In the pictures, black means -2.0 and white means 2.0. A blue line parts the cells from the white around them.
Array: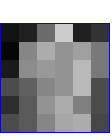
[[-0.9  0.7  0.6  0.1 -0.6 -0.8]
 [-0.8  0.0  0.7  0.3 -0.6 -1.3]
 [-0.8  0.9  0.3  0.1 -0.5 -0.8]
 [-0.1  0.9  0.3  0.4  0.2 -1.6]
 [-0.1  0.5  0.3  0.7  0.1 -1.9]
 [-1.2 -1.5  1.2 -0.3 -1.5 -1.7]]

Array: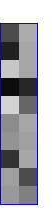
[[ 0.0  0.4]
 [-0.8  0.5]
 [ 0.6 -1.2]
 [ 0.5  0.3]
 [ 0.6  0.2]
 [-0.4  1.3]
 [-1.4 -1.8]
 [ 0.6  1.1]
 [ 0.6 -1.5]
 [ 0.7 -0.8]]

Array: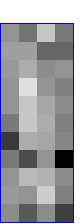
[[-1.0  0.2 -0.6  0.2]
 [ 0.0  1.2  0.3  0.4]
 [ 0.2  0.8  0.9  0.3]
 [-2.0  0.3 -0.8 -0.1]
 [ 0.1  0.6  0.7 -1.1]
 [ 0.0  0.7  1.1 -0.1]
 [ 0.2  0.6  1.1  0.3]
 [ 0.0  0.3  1.5  0.3]
 [ 0.3  0.2  0.7  0.4]
 [-0.4 -0.4  0.5  0.5]
 [-0.1  1.1 -0.2  0.3]]

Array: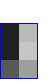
[[ 0.5 -0.6]
 [ 1.1 -1.5]
 [ 0.9 -1.5]]

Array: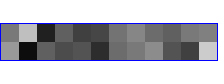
[[ 1.2 -1.0 -0.7  0.2 -0.1 -0.3 -1.3 -0.7 -0.8 -0.5 -1.8  0.4]
 [ 0.0 -0.1 -0.5 -0.3  0.1 -0.2 -0.9 -1.0 -0.5 -1.5  1.0 -0.1]]

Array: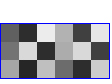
[[ 1.2 -1.3 -0.3  1.0 -1.4  0.6]
 [-1.0  1.4  0.7 -1.3  1.4 -0.2]
 [ 1.6 -1.0  0.8  1.7 -1.3 -0.5]]

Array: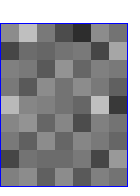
[[-0.2  0.0 -0.6  0.2 -0.5  0.2  0.0]
 [ 0.4 -0.9 -0.1 -0.3 -0.3 -0.2 -0.9]
 [-0.4 -0.1  0.1 -0.4  0.2 -0.5 -0.1]
 [-0.2  0.0 -0.8  0.1 -0.4  0.3  0.1]
 [-1.1  1.0 -0.4 -0.2  0.0  0.1  0.9]
 [-0.5 -0.1  0.2 -0.2  0.2 -0.6 -0.1]
 [-0.1  0.0 -0.4  0.3 -0.6 -0.1  0.0]
 [ 0.6 -0.9 -0.1 -0.2 -0.4 -0.3 -0.9]
 [-0.2  0.2 -1.3 -0.8 -0.1  1.0  0.2]]

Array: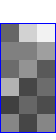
[[ 0.1 -0.9  0.1]
 [-0.8 -0.4 -1.0]
 [-0.3 -0.9  0.8]
 [-0.6  0.3 -0.3]
 [ 0.5  0.0  0.0]
 [ 1.8  1.3 -0.4]]
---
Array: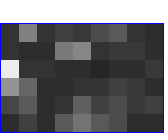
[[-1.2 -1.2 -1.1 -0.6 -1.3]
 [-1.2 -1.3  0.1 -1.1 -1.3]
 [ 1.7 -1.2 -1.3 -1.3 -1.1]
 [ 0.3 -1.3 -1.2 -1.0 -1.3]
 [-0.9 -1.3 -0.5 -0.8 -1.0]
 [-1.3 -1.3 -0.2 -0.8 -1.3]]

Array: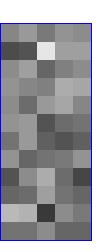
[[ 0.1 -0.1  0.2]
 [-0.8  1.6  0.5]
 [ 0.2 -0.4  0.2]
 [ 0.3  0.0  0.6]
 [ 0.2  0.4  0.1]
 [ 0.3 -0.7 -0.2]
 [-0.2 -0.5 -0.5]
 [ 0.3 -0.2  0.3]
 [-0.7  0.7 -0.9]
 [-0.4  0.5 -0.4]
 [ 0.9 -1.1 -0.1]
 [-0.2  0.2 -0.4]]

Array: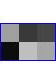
[[ 0.5 -0.9]
 [-1.8  0.6]]

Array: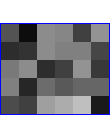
[[-0.7  0.2 -1.0]
 [-1.3  0.2  0.0]
 [-0.1 -1.3  0.3]
 [ 0.0 -0.3 -0.4]
 [-0.8  0.5  1.0]]

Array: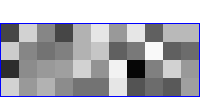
[[-0.9  0.1  0.8  0.4 -0.5  0.9]
 [ 1.2 -0.2  0.8 -0.5  1.9 -0.3]
 [-1.3  0.4  1.3  1.8  0.0  0.4]
 [ 1.3  0.8 -0.2  1.6 -0.3  0.5]]

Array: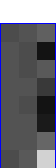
[[-0.8 -0.5]
 [-0.7 -1.7]
 [-0.7 -0.6]
 [-0.7 -1.1]
 [-0.7 -1.7]
 [-0.7 -1.6]
 [-0.7 -0.4]
 [-0.8  1.3]]
